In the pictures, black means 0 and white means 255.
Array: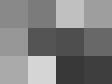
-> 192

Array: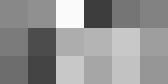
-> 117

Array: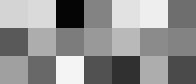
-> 238

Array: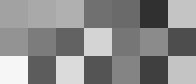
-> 48

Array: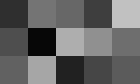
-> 62

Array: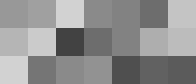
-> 109

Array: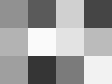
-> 208
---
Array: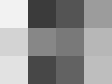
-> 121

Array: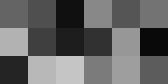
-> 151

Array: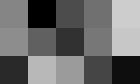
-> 119

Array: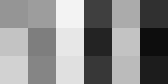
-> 195

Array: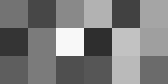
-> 194

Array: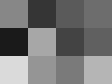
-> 67

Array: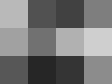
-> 177

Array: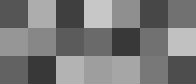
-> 113
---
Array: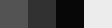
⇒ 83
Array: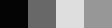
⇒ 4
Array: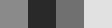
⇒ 138
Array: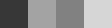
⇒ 55
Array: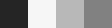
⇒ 37
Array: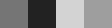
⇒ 117
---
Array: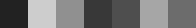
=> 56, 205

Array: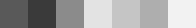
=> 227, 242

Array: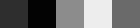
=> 140, 237

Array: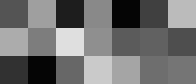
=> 143, 223

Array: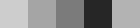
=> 123, 205

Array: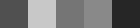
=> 117, 200
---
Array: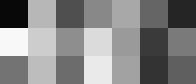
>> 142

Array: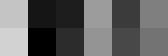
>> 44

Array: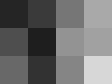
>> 147

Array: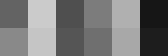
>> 85

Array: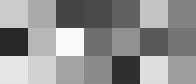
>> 249

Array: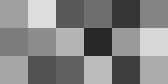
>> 180

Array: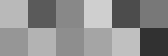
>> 142

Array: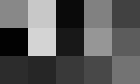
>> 24
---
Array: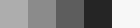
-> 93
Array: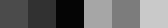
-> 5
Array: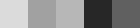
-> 183
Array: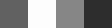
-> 134
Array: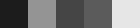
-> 69
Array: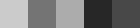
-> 172
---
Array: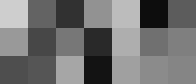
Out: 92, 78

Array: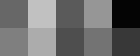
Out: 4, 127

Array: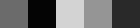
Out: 41, 107

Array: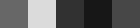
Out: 71, 103

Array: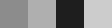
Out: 204, 140

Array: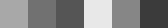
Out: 59, 168

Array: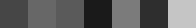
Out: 197, 70

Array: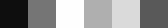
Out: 89, 14
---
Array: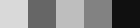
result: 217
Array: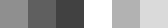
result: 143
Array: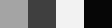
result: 164
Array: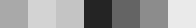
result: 169
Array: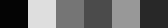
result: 4
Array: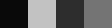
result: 9
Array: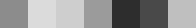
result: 140
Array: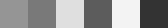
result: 149
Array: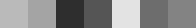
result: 186
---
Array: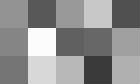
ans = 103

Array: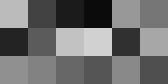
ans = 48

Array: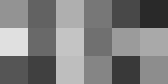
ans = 155

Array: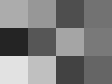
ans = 165

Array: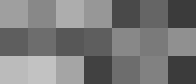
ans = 122

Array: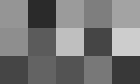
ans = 69

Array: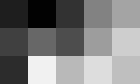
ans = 157

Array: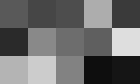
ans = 95
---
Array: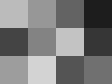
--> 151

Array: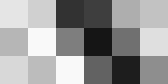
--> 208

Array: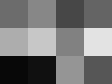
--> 135

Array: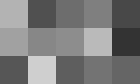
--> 80

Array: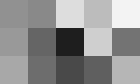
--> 137

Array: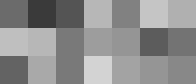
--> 58

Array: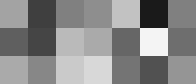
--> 63
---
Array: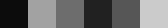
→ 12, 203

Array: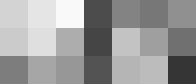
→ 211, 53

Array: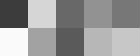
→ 60, 199

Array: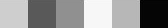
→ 206, 5

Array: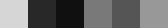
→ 214, 152

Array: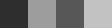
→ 46, 194
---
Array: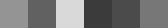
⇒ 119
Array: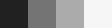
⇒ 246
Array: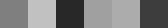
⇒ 61
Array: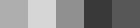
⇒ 87
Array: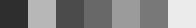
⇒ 235
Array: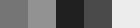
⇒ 236
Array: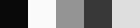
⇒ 222
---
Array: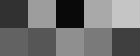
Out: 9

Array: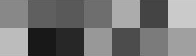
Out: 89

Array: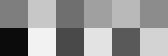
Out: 111

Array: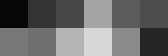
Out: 71

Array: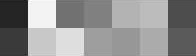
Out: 114

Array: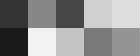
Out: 70

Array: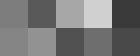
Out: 167

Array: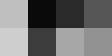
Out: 42

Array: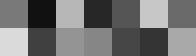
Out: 183
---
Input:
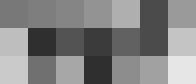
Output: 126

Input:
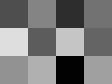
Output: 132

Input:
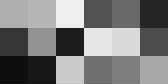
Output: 182

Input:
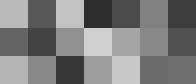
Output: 87

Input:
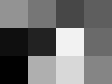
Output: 118

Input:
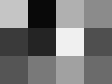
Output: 9

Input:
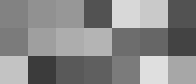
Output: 145

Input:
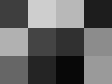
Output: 206

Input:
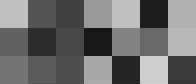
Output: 84

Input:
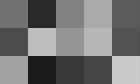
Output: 40
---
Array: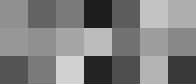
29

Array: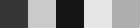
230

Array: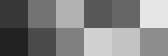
87

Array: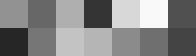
52

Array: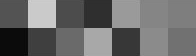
47

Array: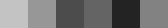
100

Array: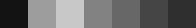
130

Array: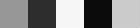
11

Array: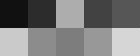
66
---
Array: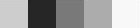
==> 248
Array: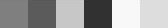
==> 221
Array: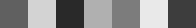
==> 61
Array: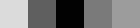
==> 156
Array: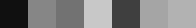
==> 178
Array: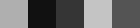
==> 84
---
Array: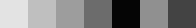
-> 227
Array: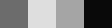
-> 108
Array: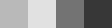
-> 185
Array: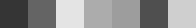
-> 53
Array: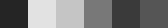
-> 37
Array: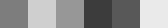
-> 125
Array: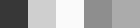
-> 55
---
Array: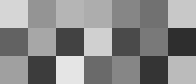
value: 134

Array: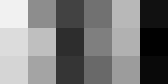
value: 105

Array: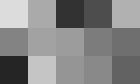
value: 149

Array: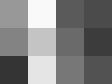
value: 229

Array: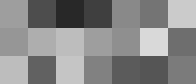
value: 91

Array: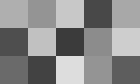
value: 221

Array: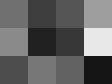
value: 119

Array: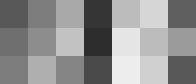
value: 237

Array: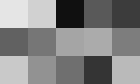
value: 111

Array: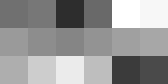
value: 190
